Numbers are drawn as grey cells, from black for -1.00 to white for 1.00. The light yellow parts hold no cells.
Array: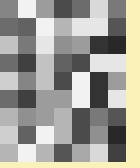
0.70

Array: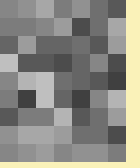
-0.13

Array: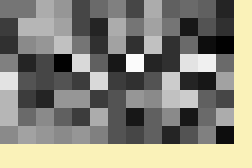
-0.25

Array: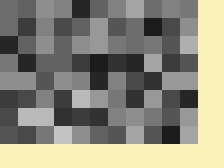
0.01

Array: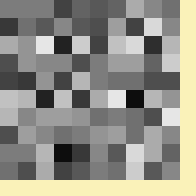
0.06

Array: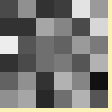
0.78

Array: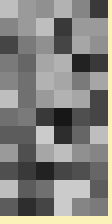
0.04

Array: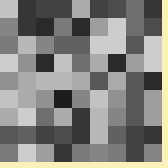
-0.14
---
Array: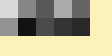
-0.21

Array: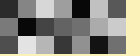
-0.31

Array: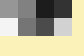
-0.60

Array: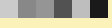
-0.80

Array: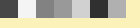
0.38

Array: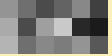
-0.50
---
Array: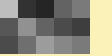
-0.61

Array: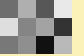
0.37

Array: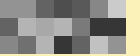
0.15

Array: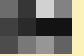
-0.58

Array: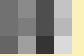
0.08

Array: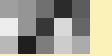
0.17

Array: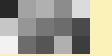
0.28

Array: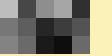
-0.44
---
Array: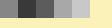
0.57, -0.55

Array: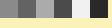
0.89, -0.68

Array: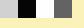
0.99, -0.96

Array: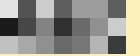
0.78, -0.80

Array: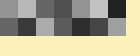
0.52, -0.74

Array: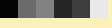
0.83, -0.97
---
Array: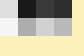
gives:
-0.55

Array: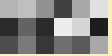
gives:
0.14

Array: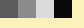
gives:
0.72

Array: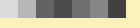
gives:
-0.22

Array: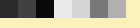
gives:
-0.93

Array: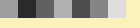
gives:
-0.24

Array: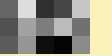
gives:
-0.62

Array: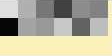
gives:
-0.07
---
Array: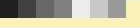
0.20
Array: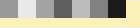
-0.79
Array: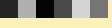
-0.08
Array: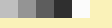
0.97
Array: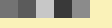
0.09
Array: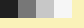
0.93
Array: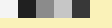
-0.56
